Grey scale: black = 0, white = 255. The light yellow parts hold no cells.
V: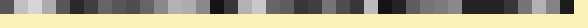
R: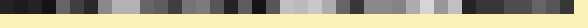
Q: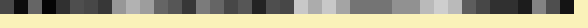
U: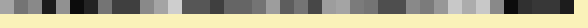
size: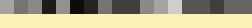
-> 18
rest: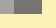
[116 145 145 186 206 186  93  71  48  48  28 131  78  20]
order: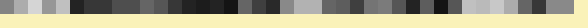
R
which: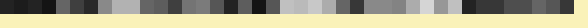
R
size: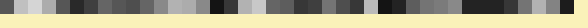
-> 41
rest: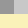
[172 200 137  12  48  55  55  28]

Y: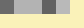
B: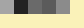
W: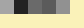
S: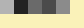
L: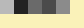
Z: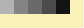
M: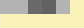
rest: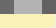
[185]
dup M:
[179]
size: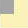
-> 1
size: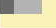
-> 3
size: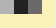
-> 3
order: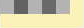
M

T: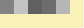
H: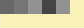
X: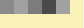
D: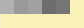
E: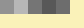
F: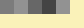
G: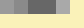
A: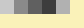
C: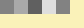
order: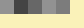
F
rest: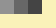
[146]

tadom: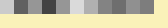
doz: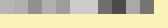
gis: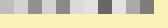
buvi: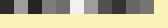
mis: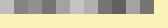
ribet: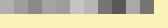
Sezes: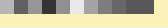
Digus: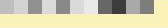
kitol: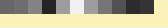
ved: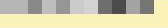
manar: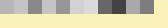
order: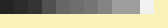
kitol
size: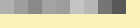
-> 9
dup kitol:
[157]
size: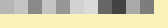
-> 11

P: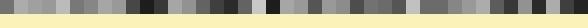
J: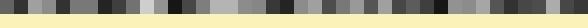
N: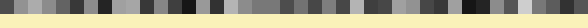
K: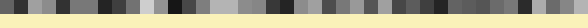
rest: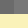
[ 43 172 107 134 180]
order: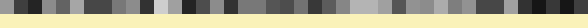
J

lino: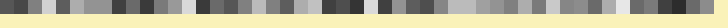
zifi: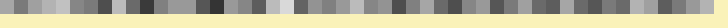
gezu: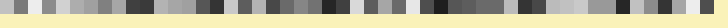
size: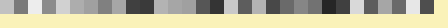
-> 31
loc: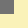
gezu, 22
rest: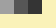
[201  93 179  72 106 134 114  38  64 217  93 166 106 231  78  30  86  93
 106 106 187  52  72 187 193 201 153 153  38 193 140  52 166 237  78]
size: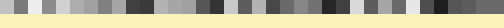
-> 36
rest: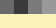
[217  58 106  86 128 187 128  93 173 193  64  78  52 217  64 147  93  78
 134 187 187 160 147 128 173 122 201 134 140 106 173 231 106 122  64  44
 106 140]
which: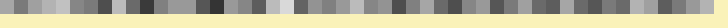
zifi
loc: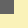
zifi, 21

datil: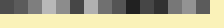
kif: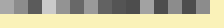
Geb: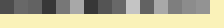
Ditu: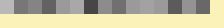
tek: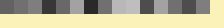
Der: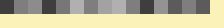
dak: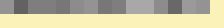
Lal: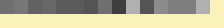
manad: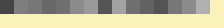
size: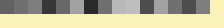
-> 15
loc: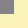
Ditu, 2

